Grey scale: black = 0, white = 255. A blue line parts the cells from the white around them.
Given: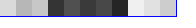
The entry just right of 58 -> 72
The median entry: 183

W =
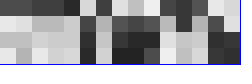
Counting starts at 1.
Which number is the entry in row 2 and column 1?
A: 232
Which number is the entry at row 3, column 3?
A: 210
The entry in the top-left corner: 76
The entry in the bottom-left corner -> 232
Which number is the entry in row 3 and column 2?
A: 192
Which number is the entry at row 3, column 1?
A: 192
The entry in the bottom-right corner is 48
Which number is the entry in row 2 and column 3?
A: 186
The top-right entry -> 216

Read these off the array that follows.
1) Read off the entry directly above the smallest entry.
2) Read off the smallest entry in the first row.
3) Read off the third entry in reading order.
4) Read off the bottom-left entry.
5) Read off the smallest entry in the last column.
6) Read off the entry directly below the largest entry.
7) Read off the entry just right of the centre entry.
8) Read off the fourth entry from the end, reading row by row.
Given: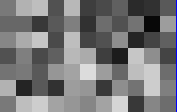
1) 49
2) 42
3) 190
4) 121
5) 68
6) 150
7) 62
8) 213

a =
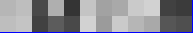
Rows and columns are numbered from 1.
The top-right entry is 59
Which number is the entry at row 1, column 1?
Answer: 182
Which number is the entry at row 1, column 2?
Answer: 190
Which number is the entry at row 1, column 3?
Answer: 73
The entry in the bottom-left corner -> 190

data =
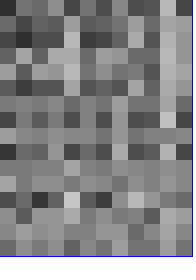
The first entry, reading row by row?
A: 47
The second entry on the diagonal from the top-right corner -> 164
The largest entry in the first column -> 164
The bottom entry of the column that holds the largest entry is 98
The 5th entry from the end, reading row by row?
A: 157
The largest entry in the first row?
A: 184
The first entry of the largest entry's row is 77
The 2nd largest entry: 192
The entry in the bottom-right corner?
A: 114
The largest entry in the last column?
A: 164
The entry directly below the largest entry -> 170
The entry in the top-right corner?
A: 69
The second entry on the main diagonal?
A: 69
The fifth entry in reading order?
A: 69
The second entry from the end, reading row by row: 157
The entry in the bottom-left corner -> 106
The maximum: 198
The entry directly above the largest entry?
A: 122
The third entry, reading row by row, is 106

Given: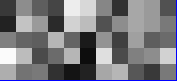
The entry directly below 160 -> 128
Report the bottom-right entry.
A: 121
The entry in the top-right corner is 81
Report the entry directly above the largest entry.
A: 128
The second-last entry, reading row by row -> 57
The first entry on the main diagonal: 57
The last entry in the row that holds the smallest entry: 210
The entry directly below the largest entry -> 174
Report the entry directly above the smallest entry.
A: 26
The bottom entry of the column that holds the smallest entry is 34
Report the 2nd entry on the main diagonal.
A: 195
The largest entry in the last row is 182
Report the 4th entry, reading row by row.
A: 69
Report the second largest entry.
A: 237
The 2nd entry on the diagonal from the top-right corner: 154
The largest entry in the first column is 251

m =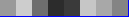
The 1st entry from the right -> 132
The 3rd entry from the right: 198
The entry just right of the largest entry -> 110

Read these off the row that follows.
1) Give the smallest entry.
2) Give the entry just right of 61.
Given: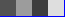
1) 61
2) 222

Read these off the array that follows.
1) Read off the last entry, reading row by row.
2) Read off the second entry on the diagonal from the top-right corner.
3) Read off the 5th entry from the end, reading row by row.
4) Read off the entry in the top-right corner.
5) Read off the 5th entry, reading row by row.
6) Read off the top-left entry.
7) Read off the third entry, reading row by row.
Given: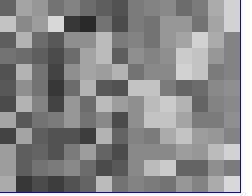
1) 216
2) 164
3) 115
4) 210
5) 131
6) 100
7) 151

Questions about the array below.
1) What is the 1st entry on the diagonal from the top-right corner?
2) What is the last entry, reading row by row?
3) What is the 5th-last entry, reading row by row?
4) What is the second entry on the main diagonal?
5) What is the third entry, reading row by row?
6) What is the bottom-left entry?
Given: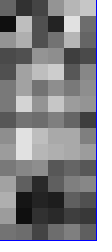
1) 198
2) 95
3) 109
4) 190
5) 68
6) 115

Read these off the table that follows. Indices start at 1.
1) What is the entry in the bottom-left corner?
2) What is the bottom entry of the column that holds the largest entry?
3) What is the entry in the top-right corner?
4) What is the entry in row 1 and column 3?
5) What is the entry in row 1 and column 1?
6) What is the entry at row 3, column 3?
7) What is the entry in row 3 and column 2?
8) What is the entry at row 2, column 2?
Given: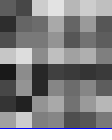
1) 161
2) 134
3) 191
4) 205
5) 93
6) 121
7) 121
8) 101

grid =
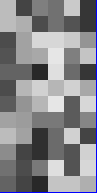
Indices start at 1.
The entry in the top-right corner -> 54
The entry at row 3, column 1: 76
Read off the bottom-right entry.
175
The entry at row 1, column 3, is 127
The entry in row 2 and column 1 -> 188
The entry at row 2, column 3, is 76
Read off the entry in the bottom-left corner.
99
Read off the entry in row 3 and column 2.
162
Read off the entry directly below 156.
162
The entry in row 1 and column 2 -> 68
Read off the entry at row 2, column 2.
175
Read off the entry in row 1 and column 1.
188

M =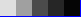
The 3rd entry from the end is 75
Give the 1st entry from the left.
223
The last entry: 5

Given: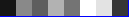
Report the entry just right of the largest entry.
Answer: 227
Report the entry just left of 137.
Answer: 21
